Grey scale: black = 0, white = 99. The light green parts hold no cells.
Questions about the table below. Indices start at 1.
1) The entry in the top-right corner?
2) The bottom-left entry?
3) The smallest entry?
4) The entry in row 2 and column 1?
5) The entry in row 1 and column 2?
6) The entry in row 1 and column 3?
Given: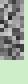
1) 53
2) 69
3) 14
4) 75
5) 69
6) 41

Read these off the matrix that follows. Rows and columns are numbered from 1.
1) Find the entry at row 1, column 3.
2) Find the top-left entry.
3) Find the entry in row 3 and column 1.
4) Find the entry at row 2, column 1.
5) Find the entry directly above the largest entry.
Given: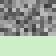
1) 35
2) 35
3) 35
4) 67
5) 62

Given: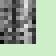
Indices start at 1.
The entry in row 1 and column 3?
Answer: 51
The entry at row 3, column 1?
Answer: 35
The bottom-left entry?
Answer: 2
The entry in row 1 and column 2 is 45
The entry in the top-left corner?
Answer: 56
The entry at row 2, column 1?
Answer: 56
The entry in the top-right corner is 40
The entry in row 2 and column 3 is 45
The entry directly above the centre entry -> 56
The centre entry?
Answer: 30
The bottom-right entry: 19
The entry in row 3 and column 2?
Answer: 19
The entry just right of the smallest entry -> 35
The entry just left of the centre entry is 14
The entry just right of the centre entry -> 45

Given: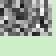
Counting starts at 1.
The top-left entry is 56
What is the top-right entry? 89
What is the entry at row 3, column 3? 50
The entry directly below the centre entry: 61
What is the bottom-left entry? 45
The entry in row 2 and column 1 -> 73
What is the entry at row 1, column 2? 45
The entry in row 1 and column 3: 24
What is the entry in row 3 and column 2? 67
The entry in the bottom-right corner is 45
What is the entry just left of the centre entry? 19
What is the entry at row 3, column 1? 14
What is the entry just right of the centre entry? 61
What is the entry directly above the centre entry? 30

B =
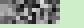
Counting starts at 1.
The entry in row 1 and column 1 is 42
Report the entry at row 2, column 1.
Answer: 63
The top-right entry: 25
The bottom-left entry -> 42
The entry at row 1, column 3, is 48
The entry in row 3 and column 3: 69
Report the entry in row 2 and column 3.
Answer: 53
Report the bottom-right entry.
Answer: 80
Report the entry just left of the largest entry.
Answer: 53
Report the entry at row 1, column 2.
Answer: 42
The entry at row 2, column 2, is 63
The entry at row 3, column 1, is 63

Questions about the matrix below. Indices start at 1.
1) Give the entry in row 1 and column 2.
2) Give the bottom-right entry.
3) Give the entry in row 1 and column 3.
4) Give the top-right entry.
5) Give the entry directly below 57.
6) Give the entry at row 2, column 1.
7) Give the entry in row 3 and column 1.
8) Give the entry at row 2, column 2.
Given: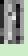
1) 62
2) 62
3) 57
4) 62
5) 73
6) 18
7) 18
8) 62

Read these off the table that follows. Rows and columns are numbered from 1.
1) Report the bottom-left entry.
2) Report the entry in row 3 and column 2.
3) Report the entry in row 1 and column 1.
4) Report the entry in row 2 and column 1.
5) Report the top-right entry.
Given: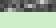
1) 25
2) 47
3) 25
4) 35
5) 35
